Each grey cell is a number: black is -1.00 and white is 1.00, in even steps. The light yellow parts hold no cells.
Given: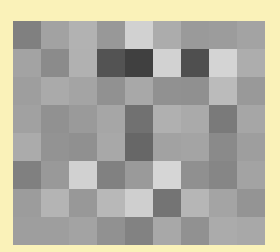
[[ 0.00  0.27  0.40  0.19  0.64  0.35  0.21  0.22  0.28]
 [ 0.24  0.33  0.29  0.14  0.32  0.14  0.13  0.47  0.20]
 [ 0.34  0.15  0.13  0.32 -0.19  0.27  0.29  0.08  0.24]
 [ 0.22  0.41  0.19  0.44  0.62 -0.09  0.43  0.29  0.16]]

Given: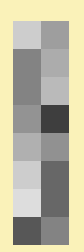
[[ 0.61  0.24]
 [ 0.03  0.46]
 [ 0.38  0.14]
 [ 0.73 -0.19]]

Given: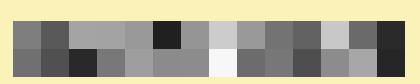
[[-0.01 -0.30  0.29  0.28  0.20 -0.75  0.17  0.60  0.20 -0.10 -0.23  0.57
  -0.17 -0.67]]

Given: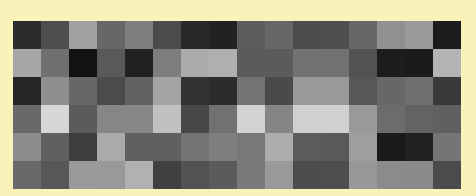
[[-0.66 -0.39  0.26 -0.19 -0.01 -0.41 -0.69 -0.73 -0.27 -0.20 -0.40 -0.39
  -0.19  0.13  0.21 -0.78]
 [-0.71  0.12 -0.19 -0.41 -0.23  0.29 -0.61 -0.66 -0.10 -0.42  0.20  0.20
  -0.32 -0.19 -0.13 -0.55]
 [ 0.10 -0.25 -0.52  0.33 -0.25 -0.25 -0.10 -0.01 -0.06  0.35 -0.28 -0.30
   0.24 -0.80 -0.73 -0.08]]

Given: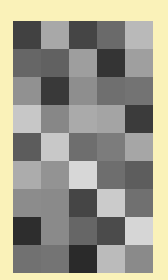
[[-0.49  0.32 -0.46 -0.17  0.45]
 [ 0.14 -0.55  0.11 -0.13 -0.10]
 [-0.28  0.57 -0.14 -0.03  0.30]
 [ 0.10  0.08 -0.46  0.59 -0.12]
 [-0.11 -0.09 -0.67  0.47  0.08]]

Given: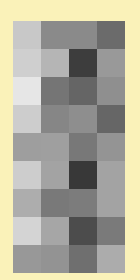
[[ 0.57  0.08  0.08 -0.16]
 [ 0.80 -0.08 -0.21  0.12]
 [ 0.24  0.25 -0.06  0.16]
 [ 0.36 -0.05 -0.03  0.28]
 [ 0.19  0.15 -0.13  0.35]]
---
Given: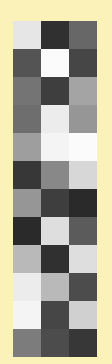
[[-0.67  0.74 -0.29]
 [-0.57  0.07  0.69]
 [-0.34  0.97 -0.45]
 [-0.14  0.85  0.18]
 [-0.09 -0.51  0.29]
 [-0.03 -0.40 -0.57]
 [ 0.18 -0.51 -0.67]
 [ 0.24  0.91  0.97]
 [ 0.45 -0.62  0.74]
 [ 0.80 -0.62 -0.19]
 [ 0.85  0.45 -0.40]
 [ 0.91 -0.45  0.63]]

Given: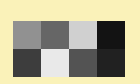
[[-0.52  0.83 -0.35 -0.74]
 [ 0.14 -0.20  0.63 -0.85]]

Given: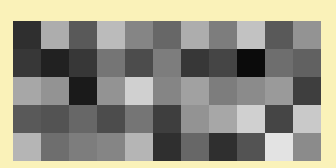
[[-0.63  0.36 -0.30  0.47  0.04 -0.19  0.36 -0.02  0.52 -0.30  0.15]
 [-0.57 -0.74 -0.57 -0.08 -0.40 -0.02 -0.57 -0.46 -0.91 -0.14 -0.24]
 [-0.30 -0.35 -0.19 -0.40 -0.08 -0.51  0.15  0.31  0.63 -0.46  0.58]
 [ 0.31  0.15 -0.80  0.15  0.63  0.04  0.26 -0.02  0.09  0.21 -0.51]
 [ 0.42 -0.14 -0.02  0.04  0.42 -0.63 -0.19 -0.63 -0.35  0.78  0.09]]

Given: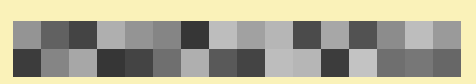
[[-0.53  0.04  0.31 -0.58 -0.47 -0.13  0.37 -0.30 -0.47  0.48  0.43 -0.53
   0.53 -0.13 -0.07 -0.19]
 [ 0.16 -0.24 -0.47  0.37  0.16  0.04 -0.58  0.48  0.26  0.43 -0.41  0.31
  -0.36  0.10  0.48  0.21]]

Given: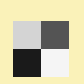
[[-0.80  0.92]
 [ 0.66 -0.34]]

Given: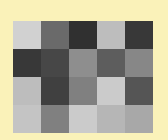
[[-0.56 -0.44  0.11 -0.27  0.06]
 [ 0.48 -0.50  0.00  0.59 -0.33]
 [ 0.54  0.00  0.59  0.43  0.32]
 [ 0.64 -0.17 -0.62  0.48 -0.56]]
